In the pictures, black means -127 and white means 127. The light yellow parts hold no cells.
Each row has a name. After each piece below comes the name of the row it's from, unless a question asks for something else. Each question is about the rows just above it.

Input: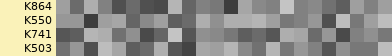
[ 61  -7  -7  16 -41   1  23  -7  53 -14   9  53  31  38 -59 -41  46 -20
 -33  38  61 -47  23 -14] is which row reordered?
K503
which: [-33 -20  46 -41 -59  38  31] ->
K503

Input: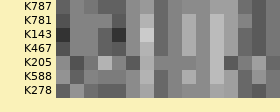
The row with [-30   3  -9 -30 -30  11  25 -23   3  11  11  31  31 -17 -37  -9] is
K787
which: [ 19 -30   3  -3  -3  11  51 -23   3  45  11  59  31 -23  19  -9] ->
K588
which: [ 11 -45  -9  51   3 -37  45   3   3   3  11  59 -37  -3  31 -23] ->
K205
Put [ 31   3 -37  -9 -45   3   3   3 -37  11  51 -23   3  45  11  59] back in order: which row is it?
K781
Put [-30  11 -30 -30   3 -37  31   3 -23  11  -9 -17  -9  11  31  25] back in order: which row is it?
K787

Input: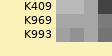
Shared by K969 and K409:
[38]
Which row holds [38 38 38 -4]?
K969
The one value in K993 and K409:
[38]
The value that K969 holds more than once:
[38]

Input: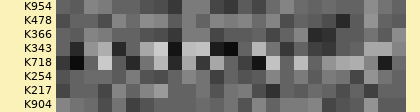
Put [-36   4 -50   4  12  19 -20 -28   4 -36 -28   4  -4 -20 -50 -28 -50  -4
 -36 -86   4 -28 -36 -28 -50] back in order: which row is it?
K478
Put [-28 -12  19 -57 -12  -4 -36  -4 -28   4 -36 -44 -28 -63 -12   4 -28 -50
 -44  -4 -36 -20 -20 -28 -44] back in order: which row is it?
K254
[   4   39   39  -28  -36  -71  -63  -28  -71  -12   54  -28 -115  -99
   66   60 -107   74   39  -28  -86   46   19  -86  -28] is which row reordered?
K343
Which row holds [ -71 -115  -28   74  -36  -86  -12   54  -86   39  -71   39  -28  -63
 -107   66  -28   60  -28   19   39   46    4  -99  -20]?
K718
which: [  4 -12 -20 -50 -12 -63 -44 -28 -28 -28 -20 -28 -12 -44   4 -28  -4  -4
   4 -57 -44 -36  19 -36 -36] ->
K904

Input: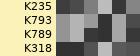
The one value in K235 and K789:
[-71]
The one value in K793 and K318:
[-77]
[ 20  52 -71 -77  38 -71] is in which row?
K789

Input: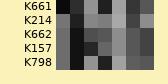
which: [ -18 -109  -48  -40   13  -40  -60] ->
K662
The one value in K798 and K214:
[-95]
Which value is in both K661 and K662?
[-40]

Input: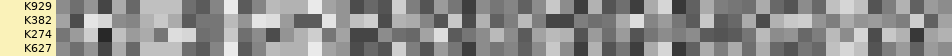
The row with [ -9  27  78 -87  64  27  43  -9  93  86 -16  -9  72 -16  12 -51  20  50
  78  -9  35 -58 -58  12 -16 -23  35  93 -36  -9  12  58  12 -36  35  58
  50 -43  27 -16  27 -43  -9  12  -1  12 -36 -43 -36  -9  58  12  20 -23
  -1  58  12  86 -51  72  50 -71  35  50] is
K274
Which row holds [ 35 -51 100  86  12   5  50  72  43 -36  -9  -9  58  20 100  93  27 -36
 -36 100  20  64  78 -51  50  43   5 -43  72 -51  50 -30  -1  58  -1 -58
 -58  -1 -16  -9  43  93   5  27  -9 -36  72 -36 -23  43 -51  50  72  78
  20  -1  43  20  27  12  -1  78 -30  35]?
K382
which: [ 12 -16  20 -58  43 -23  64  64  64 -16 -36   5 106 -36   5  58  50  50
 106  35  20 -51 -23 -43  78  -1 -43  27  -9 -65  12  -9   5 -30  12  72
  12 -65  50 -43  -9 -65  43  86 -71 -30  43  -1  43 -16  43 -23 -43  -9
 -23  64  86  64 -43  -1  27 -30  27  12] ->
K627

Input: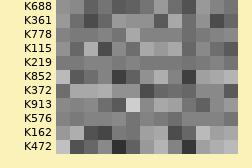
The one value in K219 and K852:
[3]
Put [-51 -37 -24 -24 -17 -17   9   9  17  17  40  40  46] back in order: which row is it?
K372
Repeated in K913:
[9]
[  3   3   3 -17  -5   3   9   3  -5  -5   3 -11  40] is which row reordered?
K778
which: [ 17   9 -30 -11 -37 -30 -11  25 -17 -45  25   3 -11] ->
K688
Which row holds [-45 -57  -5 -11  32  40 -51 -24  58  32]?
K162
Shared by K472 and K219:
[3]

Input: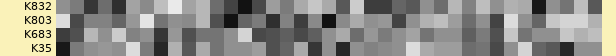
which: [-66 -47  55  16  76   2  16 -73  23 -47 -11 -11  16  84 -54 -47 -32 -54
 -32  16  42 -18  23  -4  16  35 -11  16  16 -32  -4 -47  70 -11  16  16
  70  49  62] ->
K683
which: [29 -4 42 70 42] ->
K832
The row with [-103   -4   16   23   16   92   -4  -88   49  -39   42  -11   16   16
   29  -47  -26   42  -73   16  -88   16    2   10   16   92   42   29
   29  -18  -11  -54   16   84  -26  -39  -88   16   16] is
K35
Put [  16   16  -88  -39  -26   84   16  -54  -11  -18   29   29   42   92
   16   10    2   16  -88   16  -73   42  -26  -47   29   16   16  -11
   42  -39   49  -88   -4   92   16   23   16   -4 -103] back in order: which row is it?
K35

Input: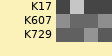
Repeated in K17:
[-58]
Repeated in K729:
[-31]
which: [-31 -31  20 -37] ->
K729
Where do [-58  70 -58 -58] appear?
K17

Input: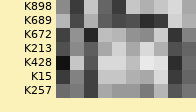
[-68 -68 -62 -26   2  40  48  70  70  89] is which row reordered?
K15
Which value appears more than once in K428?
[89]
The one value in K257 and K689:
[54]

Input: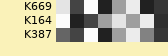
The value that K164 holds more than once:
[31]
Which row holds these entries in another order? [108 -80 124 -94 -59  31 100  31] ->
K164
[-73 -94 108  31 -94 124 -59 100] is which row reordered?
K669
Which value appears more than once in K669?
[-94]

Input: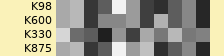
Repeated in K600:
[7]
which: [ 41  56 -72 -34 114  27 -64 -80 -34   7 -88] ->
K98
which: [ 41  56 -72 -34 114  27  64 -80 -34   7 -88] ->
K875

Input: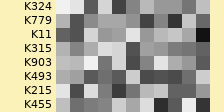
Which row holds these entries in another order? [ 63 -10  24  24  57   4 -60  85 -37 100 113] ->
K324
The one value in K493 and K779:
[-45]
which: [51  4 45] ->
K315

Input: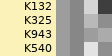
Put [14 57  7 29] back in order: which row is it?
K325
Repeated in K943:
[29]

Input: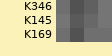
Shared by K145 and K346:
[-10]
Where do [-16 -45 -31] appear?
K346
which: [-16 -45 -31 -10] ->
K346
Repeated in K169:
[-16]
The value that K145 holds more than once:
[-10]
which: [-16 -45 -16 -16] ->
K169

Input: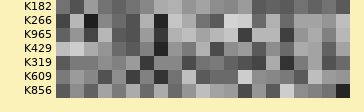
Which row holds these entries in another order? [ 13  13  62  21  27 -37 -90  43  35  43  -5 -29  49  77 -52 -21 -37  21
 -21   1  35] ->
K429
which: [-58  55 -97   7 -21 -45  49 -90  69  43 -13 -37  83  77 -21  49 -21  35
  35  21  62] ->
K266
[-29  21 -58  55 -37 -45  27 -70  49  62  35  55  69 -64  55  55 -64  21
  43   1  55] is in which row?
K965

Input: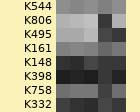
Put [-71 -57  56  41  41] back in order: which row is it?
K495
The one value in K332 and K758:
[-63]
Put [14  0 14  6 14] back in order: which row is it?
K544
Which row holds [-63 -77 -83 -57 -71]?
K332
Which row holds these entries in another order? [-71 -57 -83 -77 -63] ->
K332

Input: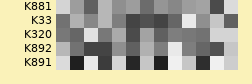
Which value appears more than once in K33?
[-59]
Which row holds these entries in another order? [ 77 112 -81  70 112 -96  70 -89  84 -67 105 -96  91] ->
K891
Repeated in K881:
[29]
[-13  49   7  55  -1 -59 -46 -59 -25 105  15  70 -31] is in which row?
K33
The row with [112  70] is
K891
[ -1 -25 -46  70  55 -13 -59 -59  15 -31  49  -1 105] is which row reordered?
K892

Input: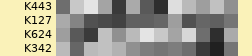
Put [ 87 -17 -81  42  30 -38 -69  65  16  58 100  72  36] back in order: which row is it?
K624
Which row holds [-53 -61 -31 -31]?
K127
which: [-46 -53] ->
K127
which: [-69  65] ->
K624
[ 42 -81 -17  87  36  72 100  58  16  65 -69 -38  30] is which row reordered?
K624

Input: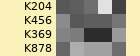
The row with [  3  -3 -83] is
K369
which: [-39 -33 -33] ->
K456

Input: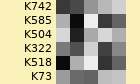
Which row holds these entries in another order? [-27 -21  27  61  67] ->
K73
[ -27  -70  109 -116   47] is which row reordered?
K585
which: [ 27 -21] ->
K73
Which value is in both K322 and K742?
[80]
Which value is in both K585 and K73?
[-27]
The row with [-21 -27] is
K73

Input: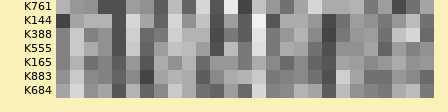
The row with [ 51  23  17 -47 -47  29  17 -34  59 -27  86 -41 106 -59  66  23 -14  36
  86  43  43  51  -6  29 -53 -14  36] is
K761
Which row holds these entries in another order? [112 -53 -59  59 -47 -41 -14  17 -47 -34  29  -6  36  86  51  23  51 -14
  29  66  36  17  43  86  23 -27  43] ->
K144
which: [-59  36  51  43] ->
K883

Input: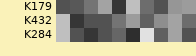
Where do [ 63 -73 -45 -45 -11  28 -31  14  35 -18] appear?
K432
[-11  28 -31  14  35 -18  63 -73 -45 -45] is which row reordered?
K432
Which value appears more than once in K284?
[-45]
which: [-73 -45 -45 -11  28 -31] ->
K432
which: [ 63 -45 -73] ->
K284
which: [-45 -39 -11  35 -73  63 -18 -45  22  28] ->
K179

